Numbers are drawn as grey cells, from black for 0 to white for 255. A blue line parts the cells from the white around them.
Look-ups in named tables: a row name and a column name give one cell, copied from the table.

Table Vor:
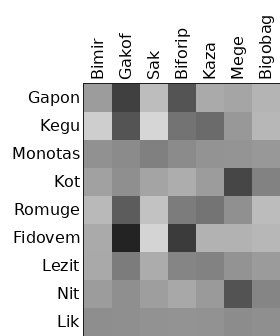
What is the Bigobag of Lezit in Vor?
155
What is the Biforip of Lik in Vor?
147
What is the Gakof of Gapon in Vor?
64
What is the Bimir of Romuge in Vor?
185
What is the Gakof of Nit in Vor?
143
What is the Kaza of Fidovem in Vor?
178
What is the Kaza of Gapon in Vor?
170
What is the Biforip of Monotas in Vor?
139

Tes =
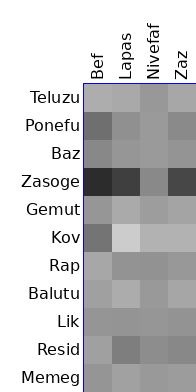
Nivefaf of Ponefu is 154
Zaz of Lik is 147
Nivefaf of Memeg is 153
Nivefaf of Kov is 178
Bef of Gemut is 150
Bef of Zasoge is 44
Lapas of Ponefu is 144
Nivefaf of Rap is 146
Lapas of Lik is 148
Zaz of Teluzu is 167
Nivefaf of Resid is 141
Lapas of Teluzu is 169
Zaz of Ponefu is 138
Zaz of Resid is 136
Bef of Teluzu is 173
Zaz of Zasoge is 71
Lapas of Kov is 204
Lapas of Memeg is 161

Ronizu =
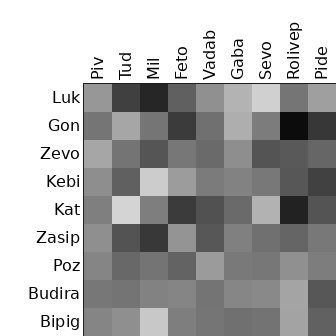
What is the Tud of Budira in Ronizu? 116
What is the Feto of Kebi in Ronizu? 156
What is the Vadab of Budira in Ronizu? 116
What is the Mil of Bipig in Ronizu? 200
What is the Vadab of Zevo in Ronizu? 106
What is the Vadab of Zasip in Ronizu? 87
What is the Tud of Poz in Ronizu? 104
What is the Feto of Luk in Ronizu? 96
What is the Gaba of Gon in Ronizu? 174
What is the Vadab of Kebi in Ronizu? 123
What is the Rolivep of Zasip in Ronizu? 101
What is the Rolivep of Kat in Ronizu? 34
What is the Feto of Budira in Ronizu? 133

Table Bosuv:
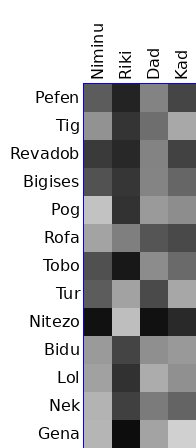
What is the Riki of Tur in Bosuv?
162
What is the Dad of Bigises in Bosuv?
132
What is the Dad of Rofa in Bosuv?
85
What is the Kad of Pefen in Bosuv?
69
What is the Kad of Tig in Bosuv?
168
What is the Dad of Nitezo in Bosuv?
17
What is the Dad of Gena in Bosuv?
163
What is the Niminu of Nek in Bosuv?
179
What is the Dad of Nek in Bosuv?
123
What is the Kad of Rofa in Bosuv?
73
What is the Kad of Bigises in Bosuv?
102
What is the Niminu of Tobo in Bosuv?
80
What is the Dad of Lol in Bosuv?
172
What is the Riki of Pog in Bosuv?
50
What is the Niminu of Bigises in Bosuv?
82
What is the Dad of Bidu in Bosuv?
143
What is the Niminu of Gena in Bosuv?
181

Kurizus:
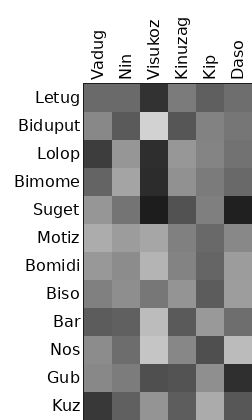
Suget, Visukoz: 29
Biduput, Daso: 118
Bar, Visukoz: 188
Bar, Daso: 110
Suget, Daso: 32
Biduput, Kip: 130
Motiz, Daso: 136
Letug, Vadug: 106
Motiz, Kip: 105
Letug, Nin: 106

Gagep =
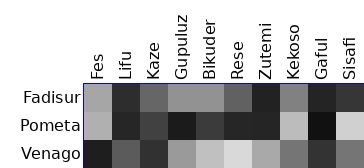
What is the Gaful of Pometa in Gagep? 17
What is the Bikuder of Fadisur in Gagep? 146
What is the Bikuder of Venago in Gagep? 192
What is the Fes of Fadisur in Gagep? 166
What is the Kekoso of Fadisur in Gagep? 129
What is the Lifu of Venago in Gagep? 91
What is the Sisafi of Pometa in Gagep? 208
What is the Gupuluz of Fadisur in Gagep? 146
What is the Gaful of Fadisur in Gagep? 36
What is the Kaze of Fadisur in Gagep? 102
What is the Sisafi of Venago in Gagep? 117
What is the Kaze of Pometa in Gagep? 65
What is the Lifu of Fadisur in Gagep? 45
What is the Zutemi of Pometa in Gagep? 37
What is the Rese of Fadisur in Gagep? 97
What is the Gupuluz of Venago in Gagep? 154
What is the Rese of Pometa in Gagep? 38

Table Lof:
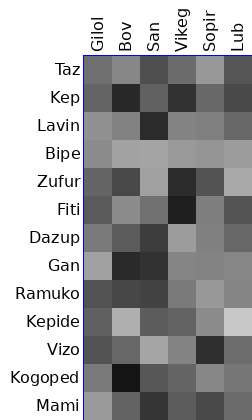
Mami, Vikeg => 93
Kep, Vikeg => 50
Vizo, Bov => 103
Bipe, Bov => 162
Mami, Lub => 107
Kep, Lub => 73
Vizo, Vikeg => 131
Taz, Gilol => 111
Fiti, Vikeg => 31
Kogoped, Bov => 21
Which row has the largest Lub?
Kepide

